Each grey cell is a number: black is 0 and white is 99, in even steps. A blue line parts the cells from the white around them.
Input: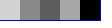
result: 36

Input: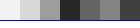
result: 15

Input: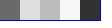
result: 73

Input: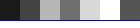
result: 43

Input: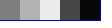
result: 91

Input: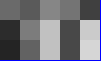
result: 75
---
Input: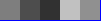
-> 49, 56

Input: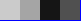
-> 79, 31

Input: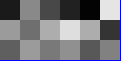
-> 10, 50

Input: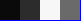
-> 4, 41

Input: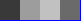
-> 22, 41

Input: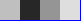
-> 74, 86

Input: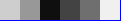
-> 80, 93

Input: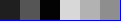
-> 12, 55

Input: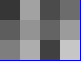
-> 21, 77
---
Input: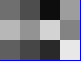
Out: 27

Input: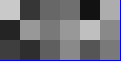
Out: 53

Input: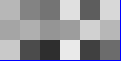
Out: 91

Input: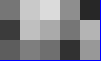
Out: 43

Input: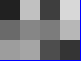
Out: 64

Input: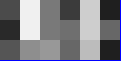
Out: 40

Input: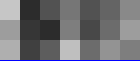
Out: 42

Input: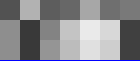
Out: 87

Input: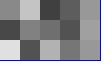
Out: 69
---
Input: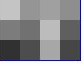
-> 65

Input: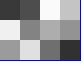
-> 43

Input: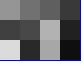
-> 65

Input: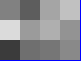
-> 46

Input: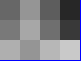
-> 71

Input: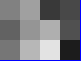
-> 88

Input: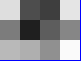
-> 56

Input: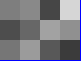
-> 34
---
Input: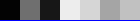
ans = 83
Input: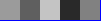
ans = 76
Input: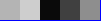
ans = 4
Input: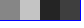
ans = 76
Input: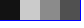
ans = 79
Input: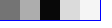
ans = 3
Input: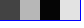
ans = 71
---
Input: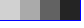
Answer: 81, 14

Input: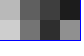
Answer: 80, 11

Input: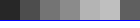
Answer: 74, 15

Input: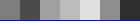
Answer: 87, 18

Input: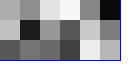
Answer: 96, 4

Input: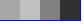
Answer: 75, 19

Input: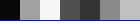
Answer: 96, 3

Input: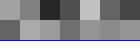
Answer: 75, 15

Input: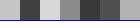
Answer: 84, 22
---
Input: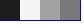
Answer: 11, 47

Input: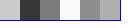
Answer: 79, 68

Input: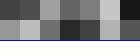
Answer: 26, 33

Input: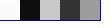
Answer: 97, 61

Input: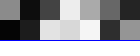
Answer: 54, 58

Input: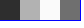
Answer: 18, 43

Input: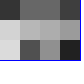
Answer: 20, 13

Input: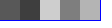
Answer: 34, 70

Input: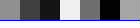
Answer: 56, 64
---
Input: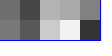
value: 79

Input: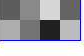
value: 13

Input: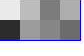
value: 52

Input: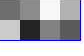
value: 50

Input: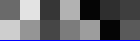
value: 27

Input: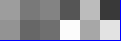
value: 43

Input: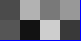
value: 80
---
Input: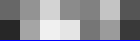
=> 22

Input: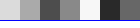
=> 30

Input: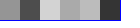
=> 30

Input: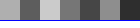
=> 27

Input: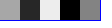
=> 15

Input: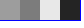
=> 48

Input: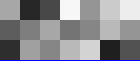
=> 15

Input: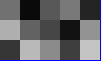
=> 7

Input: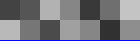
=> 22
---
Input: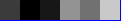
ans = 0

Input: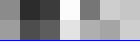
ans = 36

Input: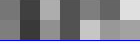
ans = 56

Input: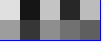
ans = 61

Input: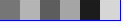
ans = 70

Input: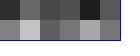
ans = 76
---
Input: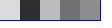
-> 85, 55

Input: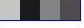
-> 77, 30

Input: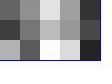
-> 39, 14

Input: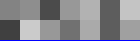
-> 51, 62

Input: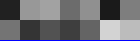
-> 13, 73

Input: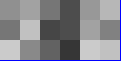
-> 56, 75
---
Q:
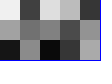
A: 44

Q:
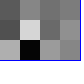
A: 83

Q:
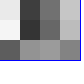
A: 20

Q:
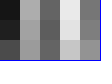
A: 63

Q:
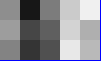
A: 27

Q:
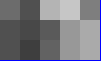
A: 28

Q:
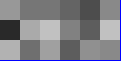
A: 66

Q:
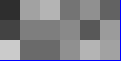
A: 49
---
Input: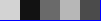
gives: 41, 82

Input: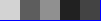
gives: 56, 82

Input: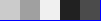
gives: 93, 93

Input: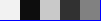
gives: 78, 94

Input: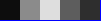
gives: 86, 86

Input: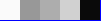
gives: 67, 97

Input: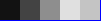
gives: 55, 87

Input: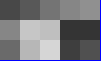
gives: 74, 83
